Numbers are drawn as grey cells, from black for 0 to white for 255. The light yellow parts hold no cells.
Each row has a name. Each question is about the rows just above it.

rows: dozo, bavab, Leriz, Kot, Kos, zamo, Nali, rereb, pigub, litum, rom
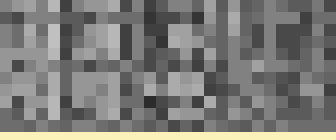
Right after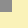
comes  161
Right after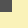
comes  73
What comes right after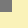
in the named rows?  73

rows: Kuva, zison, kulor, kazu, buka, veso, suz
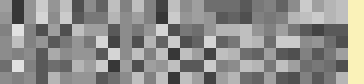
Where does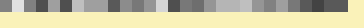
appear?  kulor
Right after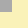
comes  140

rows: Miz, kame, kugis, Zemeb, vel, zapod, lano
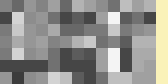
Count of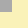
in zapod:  1
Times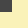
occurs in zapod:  8
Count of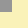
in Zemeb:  1
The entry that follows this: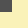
160

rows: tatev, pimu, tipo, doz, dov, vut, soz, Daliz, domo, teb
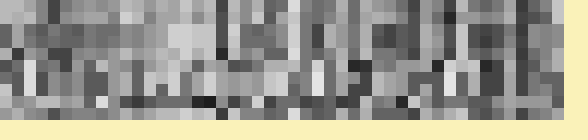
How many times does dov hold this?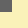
4
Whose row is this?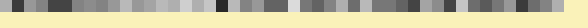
dov
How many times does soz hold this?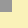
4
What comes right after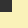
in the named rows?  131
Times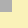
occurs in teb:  6

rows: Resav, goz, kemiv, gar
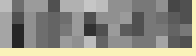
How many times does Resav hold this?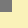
2
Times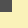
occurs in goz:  4
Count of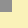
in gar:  4
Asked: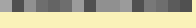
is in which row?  goz
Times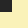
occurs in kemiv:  1
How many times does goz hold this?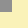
3

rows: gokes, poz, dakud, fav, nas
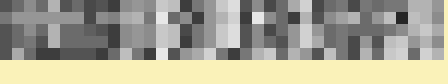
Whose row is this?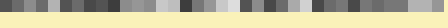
gokes
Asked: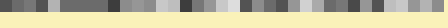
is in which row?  fav
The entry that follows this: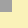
179
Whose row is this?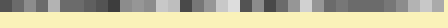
dakud
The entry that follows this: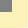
170
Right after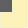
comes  83

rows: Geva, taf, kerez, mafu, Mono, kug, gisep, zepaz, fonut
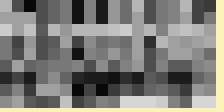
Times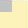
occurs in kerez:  3
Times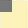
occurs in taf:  3
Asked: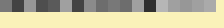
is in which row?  mafu
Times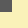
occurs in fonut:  3
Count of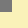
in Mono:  5

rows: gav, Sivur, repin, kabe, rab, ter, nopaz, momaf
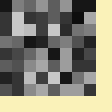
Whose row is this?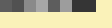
ter
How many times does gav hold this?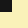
3
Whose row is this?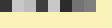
repin
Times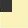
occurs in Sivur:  3
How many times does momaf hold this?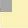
1
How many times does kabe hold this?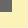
2
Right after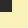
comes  115

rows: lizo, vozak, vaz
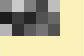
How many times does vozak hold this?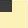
1
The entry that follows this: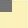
82
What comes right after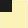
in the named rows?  60
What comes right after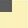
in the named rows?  116
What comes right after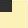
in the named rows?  92
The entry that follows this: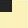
82

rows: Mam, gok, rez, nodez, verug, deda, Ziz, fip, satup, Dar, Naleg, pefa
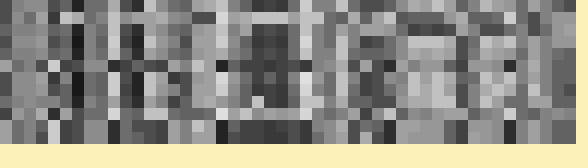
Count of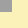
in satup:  6
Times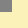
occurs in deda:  6
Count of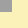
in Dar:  7
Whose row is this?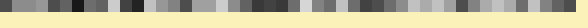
fip
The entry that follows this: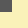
98
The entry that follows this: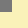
171
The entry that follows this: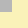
160

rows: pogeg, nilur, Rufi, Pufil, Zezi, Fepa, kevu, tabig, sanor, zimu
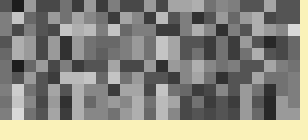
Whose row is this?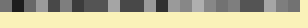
Fepa
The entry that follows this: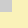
114
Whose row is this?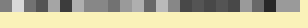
zimu
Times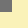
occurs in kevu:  5
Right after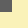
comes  114
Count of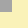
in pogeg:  3
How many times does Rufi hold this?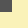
2

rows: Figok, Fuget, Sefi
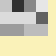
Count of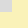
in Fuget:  3
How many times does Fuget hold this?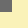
0
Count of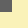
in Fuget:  1
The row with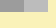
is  Sefi
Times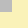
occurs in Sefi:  2

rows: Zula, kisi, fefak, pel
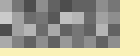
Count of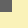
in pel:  3
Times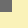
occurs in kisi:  2
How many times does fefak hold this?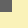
3
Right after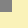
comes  98
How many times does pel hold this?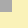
1
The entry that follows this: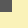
192
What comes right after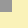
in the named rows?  118

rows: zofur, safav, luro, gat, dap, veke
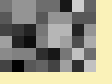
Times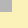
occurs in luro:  2
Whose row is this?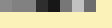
dap
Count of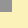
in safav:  4
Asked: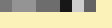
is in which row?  zofur
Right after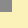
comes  129
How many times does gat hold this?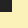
1

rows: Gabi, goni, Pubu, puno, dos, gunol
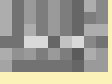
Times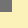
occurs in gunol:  5
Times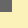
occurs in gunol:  1
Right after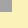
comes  114
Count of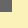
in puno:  1
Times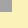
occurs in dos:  0
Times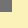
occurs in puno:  3

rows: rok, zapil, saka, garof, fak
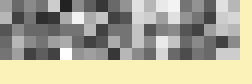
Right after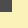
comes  116
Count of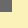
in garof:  4
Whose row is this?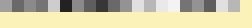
rok
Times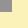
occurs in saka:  0
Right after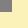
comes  138

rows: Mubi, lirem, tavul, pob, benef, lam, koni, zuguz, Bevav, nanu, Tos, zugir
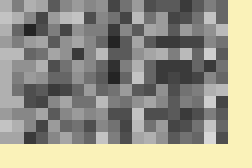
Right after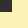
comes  126
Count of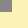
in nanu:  4
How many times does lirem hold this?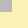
2

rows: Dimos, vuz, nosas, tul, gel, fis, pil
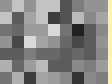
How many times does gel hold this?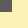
4
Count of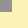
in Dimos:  4

